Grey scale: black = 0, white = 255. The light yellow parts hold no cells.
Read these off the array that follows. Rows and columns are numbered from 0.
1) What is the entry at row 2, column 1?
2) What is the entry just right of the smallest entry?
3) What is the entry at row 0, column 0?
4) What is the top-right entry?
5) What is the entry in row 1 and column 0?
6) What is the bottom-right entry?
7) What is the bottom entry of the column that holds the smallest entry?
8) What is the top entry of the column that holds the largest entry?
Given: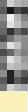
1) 240
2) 75
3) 116
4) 167
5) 90
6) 167
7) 208
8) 208

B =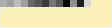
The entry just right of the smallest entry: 145
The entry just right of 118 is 86

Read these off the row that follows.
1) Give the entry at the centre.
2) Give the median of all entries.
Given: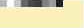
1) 73
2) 128

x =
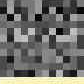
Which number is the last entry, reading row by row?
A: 152
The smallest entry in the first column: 22
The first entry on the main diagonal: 75
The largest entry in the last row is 178
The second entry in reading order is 152
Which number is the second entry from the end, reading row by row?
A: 22
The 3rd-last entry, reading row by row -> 51
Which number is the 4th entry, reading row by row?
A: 120
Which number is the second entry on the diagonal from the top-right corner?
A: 51
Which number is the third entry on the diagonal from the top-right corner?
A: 35
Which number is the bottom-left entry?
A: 88
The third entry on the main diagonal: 164
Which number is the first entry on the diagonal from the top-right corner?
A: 120
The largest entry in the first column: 164
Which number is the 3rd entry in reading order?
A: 75
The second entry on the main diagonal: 164
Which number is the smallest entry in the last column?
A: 7
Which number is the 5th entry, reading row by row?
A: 120

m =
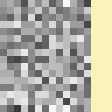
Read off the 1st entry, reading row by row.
157
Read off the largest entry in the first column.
218
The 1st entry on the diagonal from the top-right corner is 70
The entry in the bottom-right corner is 173
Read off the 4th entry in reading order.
83
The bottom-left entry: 141
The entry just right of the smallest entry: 203
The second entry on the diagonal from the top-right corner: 141
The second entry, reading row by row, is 173
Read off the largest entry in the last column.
232
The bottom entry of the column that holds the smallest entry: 57
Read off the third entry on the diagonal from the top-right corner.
141
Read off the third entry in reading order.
141
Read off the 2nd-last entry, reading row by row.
111
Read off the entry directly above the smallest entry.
218
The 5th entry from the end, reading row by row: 203

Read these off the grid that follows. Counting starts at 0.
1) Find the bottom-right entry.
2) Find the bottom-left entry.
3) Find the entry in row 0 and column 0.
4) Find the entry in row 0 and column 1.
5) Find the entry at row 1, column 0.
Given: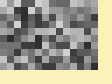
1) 47
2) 153
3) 209
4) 153
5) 167

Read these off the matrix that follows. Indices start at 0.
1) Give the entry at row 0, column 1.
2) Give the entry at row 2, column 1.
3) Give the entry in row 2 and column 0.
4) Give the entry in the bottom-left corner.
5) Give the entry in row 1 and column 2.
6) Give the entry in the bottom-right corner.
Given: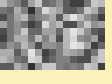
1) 145
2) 117
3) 77
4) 92
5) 173
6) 64
